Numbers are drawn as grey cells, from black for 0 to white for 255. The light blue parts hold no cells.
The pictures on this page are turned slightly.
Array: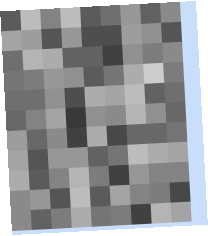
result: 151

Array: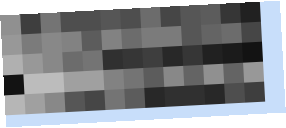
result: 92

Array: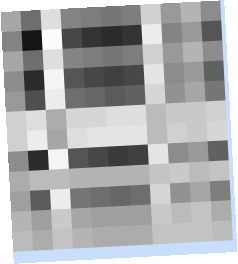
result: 153

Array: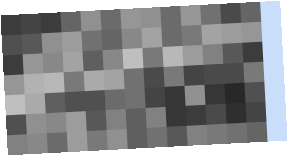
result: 113

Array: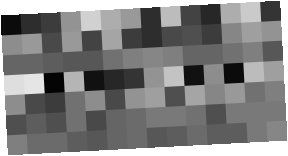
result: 173

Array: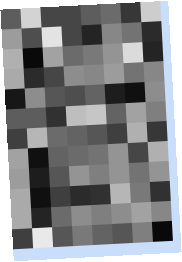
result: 107

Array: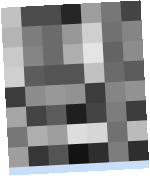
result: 158

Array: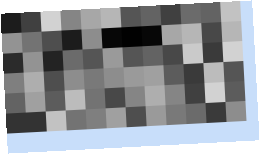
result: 107

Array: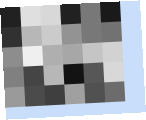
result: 33
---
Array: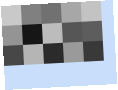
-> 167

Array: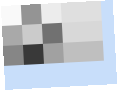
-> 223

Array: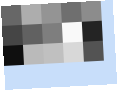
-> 111

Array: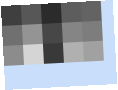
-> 93

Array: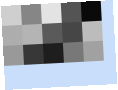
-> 84

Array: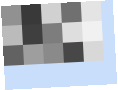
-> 112

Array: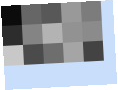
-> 153
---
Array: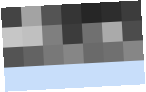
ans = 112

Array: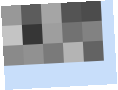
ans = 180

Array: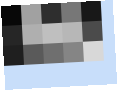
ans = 133

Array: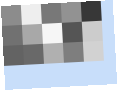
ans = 126

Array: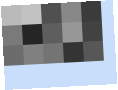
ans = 52

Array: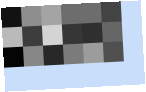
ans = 156

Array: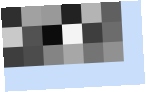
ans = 116

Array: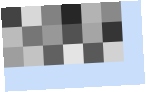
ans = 89

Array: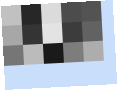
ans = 125

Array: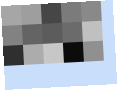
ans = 12
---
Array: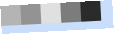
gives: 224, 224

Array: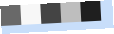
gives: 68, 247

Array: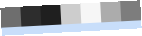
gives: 205, 246

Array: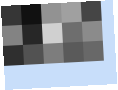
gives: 208, 208

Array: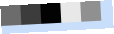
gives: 3, 232

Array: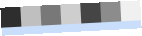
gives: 206, 240

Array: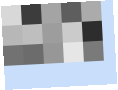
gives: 157, 230
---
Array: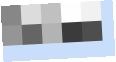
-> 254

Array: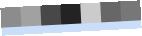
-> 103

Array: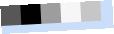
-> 246

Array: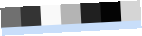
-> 4

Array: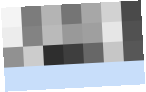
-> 210

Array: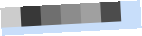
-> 160

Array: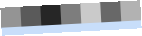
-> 104

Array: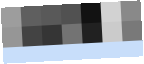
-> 210

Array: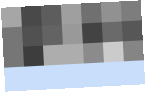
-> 145

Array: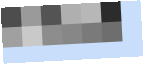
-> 183
